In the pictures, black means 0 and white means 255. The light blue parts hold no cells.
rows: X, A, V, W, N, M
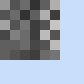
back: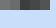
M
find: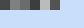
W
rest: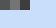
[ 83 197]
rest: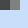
[107  61 187  83]
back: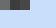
M
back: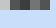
V
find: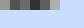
X

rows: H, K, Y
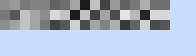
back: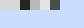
K
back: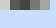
Y
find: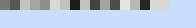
K
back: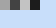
K
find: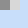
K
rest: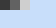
[76 87]

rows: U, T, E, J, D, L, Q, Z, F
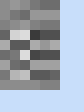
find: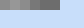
U
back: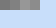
E
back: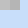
Z
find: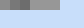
T

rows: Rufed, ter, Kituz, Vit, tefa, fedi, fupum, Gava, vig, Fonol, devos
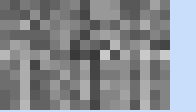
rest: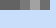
[121  69 132 142 152  88 183 110 132]
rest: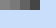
[152 152 152  99  88 132 121  99]
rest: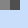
[152 152 142  88  88 110 162 121]

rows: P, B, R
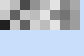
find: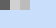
R
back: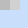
R
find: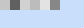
R
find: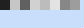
R
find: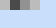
P
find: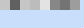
B

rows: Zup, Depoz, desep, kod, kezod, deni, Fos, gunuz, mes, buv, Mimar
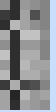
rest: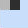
[173 173 153]
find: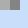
deni
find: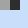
Mimar
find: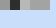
Fos
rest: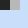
[153 163]
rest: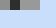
[132]

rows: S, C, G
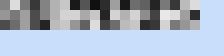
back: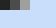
G
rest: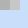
[ 25  85  16  45 159  25 109  97  36 121  56 187 220]
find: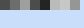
G
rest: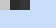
[211 121 150 178]
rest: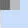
[199  45  56 211 121 150 178]
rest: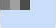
[131 178 211 211 169 199  36 211 178 211 141  67 232 220 159  45]

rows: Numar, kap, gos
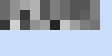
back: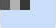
kap
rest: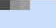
[ 35 198 157 126 117]
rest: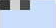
[145 157  35 198 157 126 117]
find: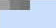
gos
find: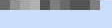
Numar
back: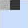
kap

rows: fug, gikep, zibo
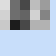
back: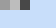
fug
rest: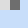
[ 72 189 156]
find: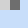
gikep
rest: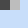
[156]
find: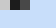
zibo

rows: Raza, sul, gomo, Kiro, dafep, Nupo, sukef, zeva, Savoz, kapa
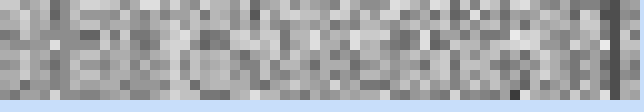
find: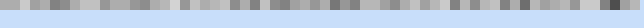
gomo
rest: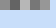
[173 119 202 161 110  78 173 183]
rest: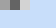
[183  78  78 141 130]
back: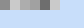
Raza
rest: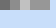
[130 161 183 130 183 141 151 202 130 193 161 173 183 161 130 130 193 130
 183 183 151 110 173 173 173 110 141 151 183 151 161 151 110 193 202 110
 193 193 183 130 110 130 161 141 193 173 141 119 183 161 100  78 161 119]

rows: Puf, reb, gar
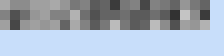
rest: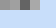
[130  91 120 187 120  91 100 187 140  81 160 150 178]
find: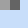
gar
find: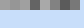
gar

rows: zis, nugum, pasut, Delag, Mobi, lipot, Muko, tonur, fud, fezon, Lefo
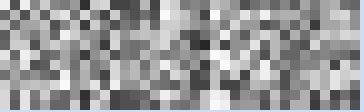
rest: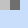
[121 176  68 194  68 111  68]
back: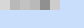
Delag
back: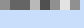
lipot
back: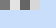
fezon

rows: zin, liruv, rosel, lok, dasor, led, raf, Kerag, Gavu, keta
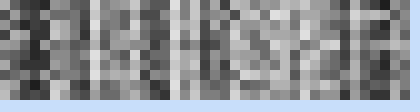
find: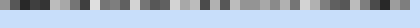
rosel
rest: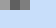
[126  96 223 157 177 168 199  63 138 126 211 148 157  75 126  87 107 211
 199 168 199 188  87 177 148 107  96 138 177 107  63  63 107 126]
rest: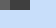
[168  96]
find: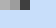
Gavu
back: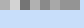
rosel

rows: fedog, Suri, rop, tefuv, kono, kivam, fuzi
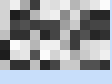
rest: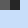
[38]
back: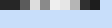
Suri
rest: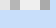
[ 60 211 221 230]
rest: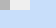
[170  60 211 221 230]
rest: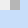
[211 230 251]
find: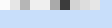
kono

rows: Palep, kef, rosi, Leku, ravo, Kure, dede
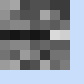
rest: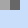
[124]
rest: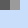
[124  50 115 115]
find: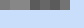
rosi
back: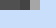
Palep
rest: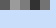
[115]
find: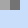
kef
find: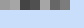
dede

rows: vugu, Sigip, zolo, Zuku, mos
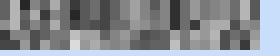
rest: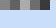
[ 89 109  70  98 132 161 132  89 132  48 109 152 121 132 142 109 181  89]
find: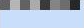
Sigip
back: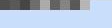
zolo
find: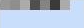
mos
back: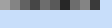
Sigip
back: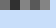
vugu

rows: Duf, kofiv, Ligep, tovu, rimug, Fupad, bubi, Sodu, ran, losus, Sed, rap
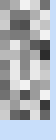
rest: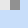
[232 204]
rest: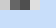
[102]
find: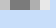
kofiv
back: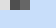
rap

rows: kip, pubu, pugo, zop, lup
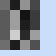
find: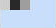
zop
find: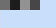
kip
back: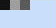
pubu
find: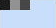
kip
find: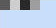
zop
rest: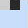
[158]

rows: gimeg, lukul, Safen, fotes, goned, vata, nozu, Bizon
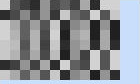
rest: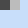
[ 32 148  64 210  84 210]
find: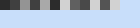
nozu
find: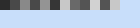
lukul
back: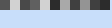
nozu

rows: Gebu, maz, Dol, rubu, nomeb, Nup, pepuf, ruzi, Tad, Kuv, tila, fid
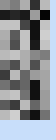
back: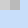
fid
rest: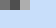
[ 79 174]
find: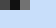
fid
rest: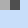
[174]
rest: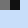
[156]
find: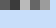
tila

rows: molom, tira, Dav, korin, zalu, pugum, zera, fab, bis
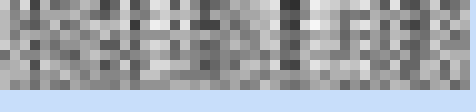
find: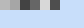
molom
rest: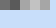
[146 111 134 146 176 157 111 146 134 123 111 134 123 134 146 111 157 111
 123 185 157 157 123 123 166 111 134 146 123 166 102 123 146 194 176 176]
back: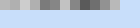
tira
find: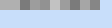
fab

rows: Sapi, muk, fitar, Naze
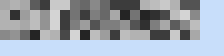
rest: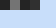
[ 72 189 212 137]
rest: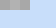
[ 92  60 201 201 116 104 137 104  60  60  60 178 189 201 178  83  83]
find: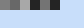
muk
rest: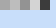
[126 157  83 126 126 147  83  48 126 168  92 137 189]
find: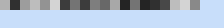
muk
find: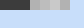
Sapi
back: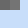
Sapi

